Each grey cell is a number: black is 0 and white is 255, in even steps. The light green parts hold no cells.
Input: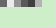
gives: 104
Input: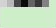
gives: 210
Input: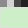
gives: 139
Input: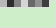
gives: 184
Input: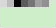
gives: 216
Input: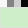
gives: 248
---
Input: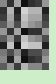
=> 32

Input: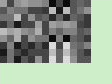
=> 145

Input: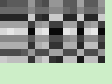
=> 135

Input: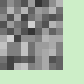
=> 114

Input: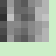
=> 179

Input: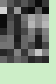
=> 11

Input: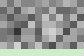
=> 165

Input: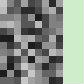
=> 70

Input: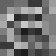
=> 171
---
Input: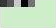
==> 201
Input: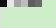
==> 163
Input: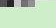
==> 199
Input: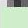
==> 57
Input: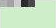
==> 204
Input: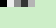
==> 142
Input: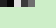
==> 223
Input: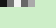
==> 242
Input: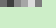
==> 137
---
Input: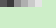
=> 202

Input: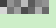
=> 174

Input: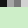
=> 121

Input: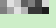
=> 55

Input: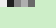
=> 175

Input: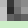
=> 83
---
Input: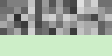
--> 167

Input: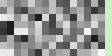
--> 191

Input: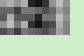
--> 146

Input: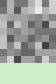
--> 118

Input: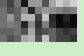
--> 98
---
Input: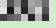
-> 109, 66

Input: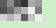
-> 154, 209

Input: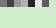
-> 92, 120

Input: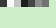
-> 114, 56

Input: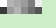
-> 239, 57

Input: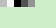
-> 148, 189

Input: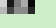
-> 9, 183
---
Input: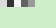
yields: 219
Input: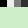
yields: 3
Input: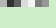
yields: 181
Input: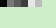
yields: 8
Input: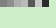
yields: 128
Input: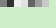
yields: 128
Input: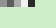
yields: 146
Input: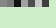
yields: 134
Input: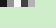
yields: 23
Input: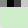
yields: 136
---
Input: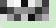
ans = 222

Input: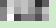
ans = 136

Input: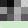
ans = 64

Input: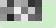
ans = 149

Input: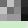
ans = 166

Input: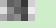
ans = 168

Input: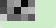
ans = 200

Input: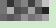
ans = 103
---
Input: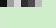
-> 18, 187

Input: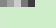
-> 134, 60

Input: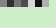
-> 133, 175

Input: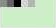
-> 139, 180

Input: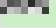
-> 167, 57

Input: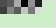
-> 77, 222

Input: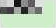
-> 198, 108
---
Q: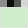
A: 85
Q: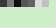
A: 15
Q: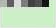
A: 220
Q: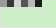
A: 212
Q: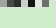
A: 46
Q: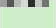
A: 185
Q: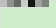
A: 104
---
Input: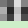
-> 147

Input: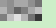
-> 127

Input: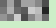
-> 148

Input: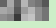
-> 142

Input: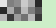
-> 186

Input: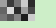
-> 117
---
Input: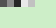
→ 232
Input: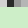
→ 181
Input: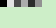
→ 172
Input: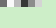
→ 55
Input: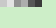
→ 173
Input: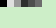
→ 46
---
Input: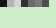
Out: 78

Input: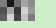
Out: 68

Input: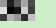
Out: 32

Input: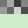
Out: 104

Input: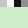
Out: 197

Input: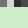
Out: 114

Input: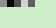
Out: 95
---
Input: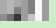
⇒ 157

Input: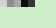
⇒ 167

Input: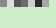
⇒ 108

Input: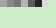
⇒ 179

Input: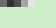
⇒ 79

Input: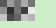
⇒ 116

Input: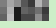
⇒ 99

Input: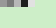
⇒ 183

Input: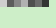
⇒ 177

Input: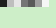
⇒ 117
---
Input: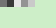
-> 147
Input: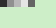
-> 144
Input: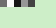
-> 110
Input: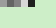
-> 130
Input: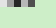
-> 158
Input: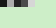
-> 75
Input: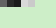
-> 99
